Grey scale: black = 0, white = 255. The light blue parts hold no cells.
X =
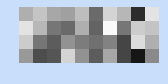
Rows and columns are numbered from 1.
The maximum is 249
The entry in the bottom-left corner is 153
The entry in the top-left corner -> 175
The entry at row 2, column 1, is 227
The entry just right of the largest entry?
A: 118
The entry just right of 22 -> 138
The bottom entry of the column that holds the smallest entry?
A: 22
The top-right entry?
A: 227
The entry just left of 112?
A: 124
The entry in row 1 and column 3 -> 167
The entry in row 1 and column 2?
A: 196
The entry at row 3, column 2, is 118

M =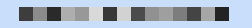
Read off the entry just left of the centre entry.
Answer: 55
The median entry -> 139

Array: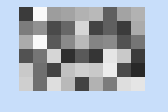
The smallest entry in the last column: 40
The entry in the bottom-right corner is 229
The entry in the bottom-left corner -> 207
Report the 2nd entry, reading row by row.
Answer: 249
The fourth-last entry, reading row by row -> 178
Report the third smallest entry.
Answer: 53
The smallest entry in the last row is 67
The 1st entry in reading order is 59
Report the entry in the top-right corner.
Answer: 178
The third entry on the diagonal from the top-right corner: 138

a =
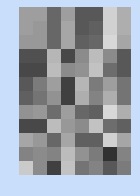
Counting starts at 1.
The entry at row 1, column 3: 103
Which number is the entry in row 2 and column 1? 158
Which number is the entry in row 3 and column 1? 152
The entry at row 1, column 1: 158
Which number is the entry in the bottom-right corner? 123
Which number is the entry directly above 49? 209
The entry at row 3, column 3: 103
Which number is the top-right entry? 174
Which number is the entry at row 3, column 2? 152
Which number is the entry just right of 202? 139
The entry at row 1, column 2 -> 158
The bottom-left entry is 202
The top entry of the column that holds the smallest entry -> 209

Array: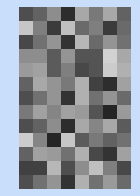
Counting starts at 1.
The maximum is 210
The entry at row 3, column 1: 72
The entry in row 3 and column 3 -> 148
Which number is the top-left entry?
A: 78
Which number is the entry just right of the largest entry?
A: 168
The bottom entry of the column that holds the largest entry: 154
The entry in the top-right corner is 98
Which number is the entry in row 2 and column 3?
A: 59
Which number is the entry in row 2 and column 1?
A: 198
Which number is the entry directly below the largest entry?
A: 204
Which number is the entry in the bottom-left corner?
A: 78
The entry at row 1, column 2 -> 98
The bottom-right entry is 106
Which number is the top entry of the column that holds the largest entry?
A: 168
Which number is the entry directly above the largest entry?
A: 148
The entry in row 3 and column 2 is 113
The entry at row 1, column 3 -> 141
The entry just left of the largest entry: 84

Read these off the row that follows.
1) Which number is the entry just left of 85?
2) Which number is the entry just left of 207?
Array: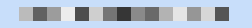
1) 215
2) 77
